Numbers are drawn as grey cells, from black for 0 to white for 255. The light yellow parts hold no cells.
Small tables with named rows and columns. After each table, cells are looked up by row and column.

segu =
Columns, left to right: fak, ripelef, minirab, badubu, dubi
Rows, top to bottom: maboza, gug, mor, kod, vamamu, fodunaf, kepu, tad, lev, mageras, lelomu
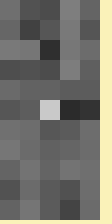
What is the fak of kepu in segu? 112
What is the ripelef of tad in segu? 107
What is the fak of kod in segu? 78
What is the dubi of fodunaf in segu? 51
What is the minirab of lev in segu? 100
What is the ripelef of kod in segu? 81
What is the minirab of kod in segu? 76
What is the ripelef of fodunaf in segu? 93
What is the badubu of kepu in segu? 91
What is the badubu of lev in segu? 115
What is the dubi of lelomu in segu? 107
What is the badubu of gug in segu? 121
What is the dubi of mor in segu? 108
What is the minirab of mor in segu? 47
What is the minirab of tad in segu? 97
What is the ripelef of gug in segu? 65
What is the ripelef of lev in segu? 115

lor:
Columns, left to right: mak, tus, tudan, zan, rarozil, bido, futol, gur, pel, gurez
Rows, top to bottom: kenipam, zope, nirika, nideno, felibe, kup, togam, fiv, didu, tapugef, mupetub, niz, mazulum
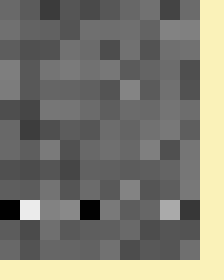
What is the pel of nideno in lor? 108
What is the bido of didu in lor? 96
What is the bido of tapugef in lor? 89
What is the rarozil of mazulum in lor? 98
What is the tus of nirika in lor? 80
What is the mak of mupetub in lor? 1
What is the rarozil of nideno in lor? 113
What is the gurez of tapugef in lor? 120
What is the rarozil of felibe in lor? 96
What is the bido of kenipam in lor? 87
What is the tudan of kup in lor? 118
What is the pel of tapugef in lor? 94
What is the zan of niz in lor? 89
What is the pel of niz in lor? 85
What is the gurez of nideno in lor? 79
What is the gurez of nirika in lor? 113
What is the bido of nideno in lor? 119
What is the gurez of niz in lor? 83
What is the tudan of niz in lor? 111
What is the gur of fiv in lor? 127

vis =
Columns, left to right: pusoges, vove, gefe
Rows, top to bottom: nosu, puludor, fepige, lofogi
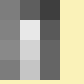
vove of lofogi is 197
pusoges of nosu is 125
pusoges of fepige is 137
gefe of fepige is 100
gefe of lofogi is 101
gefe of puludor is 89
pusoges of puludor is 130
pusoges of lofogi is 124
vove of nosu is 94
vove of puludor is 232
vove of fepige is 211

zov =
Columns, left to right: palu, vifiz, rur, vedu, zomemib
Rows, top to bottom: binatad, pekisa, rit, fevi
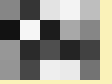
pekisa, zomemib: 134
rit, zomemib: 65
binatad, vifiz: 53
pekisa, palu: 18
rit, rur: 78
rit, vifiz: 42
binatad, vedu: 243
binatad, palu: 134
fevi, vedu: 234
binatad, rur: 227
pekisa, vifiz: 246
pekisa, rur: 28
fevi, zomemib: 115
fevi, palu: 149

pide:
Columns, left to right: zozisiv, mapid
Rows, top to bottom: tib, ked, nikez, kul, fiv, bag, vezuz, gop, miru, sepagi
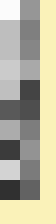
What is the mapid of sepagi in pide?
98
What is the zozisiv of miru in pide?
211
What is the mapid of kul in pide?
169
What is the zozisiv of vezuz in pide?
172
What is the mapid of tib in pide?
150
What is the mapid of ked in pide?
127
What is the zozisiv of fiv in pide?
191
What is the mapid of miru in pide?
123
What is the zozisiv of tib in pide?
251
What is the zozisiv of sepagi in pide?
48
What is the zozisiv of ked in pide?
190
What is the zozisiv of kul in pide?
203
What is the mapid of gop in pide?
147
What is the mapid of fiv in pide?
68

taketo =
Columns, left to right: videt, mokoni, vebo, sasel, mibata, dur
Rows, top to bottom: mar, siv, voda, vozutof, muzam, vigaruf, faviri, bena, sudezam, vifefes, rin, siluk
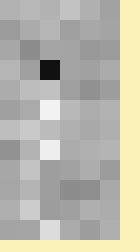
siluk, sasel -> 171
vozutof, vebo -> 17
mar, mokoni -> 184
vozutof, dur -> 171
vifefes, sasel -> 141
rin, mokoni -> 204
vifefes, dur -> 169
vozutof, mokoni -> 159
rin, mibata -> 175
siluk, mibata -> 157
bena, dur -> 180
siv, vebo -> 181
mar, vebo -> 178
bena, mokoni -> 179
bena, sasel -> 172

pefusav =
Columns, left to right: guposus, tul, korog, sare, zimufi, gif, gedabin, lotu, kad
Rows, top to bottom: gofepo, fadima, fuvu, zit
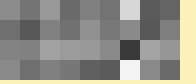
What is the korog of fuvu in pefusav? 162
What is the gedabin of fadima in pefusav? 138
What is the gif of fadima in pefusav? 120
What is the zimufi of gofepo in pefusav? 128
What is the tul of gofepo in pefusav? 116
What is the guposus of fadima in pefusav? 111
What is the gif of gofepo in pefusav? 115
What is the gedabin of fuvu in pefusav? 58
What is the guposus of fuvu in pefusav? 131

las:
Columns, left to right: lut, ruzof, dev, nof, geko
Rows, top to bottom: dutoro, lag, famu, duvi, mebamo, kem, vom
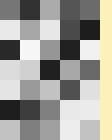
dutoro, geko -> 108
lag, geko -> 29
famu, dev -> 150
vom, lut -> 194
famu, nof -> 33
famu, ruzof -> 247
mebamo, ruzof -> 154

